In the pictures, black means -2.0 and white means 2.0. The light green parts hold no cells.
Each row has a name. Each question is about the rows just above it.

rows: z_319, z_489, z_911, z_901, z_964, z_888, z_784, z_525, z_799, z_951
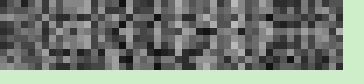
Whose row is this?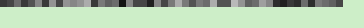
z_901
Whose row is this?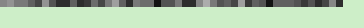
z_911
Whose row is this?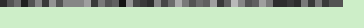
z_319
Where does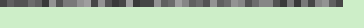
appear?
z_888
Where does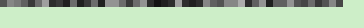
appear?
z_525

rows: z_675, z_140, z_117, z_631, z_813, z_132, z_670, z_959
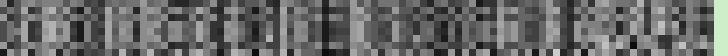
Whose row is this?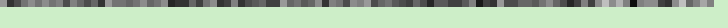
z_670
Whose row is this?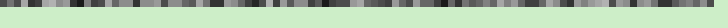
z_132
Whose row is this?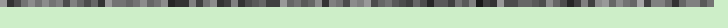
z_117
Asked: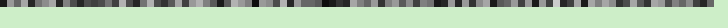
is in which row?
z_959

